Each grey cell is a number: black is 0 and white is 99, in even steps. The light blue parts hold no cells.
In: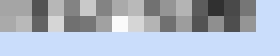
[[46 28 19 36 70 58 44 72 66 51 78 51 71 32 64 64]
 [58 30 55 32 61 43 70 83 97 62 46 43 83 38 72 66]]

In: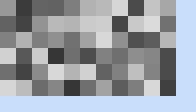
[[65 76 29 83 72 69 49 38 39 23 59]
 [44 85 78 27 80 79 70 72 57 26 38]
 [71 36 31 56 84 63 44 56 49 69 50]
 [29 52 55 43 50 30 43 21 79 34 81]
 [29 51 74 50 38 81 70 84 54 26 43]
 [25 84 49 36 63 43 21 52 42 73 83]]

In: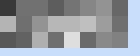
[[40 57 52 45 36 44 44 22]
 [43 61 74 71 71 57 43 70]
 [50 53 41 86 43 68 38 34]]

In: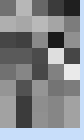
[[12 23 40 71 44]
 [48 64 72 65 68]
 [56 10 53 25 27]
 [27 86 29 35 35]
 [91 50 28 52 44]
 [48 45 58 32 58]
 [63 52 55 23 63]
 [63 52 56 23 63]]

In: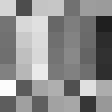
[[60 61 44 77 76 30 83]
 [12 42 49 40 87 84 45]
 [17 41 51 43 85 78 44]
 [19 39 53 45 84 74 43]
 [18 43 50 47 91 71 50]
 [67 87 31 68 64 35 98]
 [59 21 65 63 37 62 36]]

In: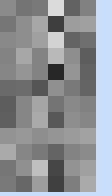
[[50 38 85 47 45 54]
 [62 61 24 65 55 46]
 [43 39 82 62 55 53]
 [36 55 72 51 65 51]
 [38 58 15 51 58 52]
 [39 47 56 33 42 41]
 [50 53 45 64 52 36]
 [52 55 34 66 52 37]
 [63 60 58 55 59 57]
 [54 51 39 47 52 66]
 [62 57 27 74 56 46]
 [66 49 25 61 40 47]]

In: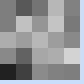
[[50 71 45 34 49]
 [47 76 58 75 49]
 [53 61 71 61 67]
 [82 67 65 38 53]
 [49 50 54 25 13]]
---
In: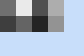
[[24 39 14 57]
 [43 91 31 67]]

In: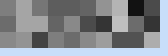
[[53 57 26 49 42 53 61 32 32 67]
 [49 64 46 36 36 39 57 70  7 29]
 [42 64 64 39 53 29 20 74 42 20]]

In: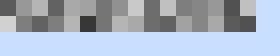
[[81 49 38 49 70 21 45 70 66 42 38 63 52 66 35 31]
 [35 59 70 38 66 63 45 56 78 42 74 49 52 59 31 74]]

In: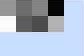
[[97 36 29 69]
 [58 42 51  2]]

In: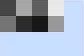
[[45 17  9 59]
 [27 65 37 90]]

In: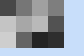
[[80 39 14 18]
 [28 46 62 49]
 [76 65 72 32]]

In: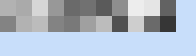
[[51 69 73 51 47 62 73 31 80 41 21]
 [69 66 83 59 41 44 35 55 92 89 38]]
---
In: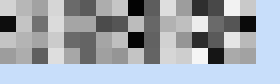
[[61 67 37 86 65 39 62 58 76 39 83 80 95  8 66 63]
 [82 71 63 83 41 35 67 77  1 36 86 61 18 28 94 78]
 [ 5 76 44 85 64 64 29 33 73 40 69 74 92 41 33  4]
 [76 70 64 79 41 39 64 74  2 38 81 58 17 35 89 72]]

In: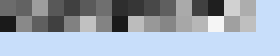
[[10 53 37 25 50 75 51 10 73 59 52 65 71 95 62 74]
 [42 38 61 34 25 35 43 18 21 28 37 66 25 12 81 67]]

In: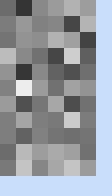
[[47 76 52 65 76 60]
 [42 20 53 60 69 61]
 [48 59 50 52 27 70]
 [45 57 55 69 62 26]
 [73 53 44 27 80 37]
 [57 21 53 38 31 43]
 [50 92 60 44 63 57]
 [60 31 46 65 30 44]
 [49 64 49 47 79 48]
 [49 38 50 45 43 45]
 [42 72 61 66 62 44]]

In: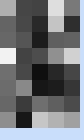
[[55  9 77 69 62]
 [68 27 26 86 47]
 [39 28 16 76 18]
 [40 33 11 37 38]
 [94 26 30 56 81]
 [43 28  6 15 27]
 [42 53  9 11 21]
 [40 23 43 37 29]]

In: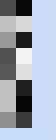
[[55 22]
 [29  3]
 [74 84]
 [60 10]
 [31 94]
 [34 86]
 [74 12]
 [75  2]]

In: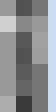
[[67 22 46]
 [60 32 46]
 [81 52 60]
 [60 34 62]
 [60 32 61]
 [60 35 46]
 [60 39 46]]
